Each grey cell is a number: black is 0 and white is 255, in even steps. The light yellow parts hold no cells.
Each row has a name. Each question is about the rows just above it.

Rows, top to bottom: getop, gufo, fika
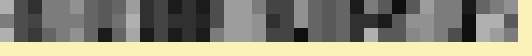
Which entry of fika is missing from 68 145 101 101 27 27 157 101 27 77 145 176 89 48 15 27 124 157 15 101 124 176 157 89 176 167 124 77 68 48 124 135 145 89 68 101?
57
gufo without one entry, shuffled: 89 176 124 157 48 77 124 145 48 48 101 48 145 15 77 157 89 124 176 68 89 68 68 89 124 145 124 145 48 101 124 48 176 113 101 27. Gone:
37
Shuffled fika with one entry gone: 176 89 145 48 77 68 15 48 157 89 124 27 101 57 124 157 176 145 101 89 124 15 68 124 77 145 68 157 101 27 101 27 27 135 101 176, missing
167
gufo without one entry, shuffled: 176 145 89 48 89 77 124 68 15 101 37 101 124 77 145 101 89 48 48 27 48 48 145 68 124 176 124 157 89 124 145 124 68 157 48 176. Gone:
113
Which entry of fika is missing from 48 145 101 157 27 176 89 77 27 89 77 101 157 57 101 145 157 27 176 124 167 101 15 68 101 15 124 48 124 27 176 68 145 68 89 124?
135

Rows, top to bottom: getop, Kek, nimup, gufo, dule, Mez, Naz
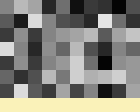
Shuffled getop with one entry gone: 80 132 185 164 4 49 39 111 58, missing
16
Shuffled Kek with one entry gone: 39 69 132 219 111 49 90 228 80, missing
27
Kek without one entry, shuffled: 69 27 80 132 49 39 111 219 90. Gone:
228
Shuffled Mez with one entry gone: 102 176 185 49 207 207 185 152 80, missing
120

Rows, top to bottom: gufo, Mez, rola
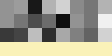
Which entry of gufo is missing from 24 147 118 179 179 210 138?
156
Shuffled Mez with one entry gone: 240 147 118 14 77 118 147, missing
108

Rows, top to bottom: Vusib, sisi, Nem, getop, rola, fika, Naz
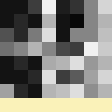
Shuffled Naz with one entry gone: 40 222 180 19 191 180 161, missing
142
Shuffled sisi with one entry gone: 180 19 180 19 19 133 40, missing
8
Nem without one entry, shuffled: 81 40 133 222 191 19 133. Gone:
122
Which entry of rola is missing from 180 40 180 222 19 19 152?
170

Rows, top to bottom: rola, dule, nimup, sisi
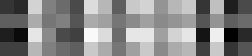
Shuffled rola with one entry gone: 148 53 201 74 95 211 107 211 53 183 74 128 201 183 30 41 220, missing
192
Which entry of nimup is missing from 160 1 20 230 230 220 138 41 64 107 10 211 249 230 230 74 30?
239

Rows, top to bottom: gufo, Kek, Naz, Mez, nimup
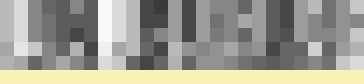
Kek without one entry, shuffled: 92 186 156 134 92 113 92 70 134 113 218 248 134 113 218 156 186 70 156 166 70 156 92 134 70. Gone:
146
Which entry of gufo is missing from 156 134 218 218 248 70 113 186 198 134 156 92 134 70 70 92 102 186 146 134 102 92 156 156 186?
58
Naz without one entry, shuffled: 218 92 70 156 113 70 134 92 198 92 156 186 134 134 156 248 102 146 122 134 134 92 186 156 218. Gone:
80
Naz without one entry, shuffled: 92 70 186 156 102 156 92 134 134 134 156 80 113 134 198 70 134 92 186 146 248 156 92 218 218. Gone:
122

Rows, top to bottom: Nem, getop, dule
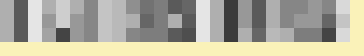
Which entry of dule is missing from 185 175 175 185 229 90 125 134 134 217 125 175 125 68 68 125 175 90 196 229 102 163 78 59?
152
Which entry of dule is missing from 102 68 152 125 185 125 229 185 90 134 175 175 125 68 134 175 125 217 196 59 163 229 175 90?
78
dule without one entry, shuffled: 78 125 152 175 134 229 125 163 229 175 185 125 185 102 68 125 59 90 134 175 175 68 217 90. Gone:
196
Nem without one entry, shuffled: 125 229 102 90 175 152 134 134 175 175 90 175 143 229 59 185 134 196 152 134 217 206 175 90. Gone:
114
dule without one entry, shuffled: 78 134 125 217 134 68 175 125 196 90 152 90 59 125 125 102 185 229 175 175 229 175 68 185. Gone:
163
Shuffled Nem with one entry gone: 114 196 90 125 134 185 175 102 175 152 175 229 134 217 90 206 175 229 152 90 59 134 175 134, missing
143

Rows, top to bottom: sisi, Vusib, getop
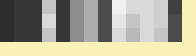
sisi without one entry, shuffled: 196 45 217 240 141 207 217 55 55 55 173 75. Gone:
64
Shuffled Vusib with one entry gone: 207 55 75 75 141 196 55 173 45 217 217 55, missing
228
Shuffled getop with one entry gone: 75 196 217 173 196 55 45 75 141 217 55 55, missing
184

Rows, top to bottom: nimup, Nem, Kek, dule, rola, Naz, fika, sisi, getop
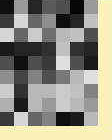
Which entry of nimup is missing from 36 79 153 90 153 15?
6
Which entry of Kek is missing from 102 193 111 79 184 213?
203
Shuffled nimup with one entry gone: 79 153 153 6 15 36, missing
90
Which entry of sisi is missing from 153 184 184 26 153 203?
175
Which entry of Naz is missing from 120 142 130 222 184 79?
68
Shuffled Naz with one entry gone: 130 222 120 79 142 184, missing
68

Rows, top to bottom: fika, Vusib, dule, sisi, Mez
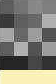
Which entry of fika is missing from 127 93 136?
116
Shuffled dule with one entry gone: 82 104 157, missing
166
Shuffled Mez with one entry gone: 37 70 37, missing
48

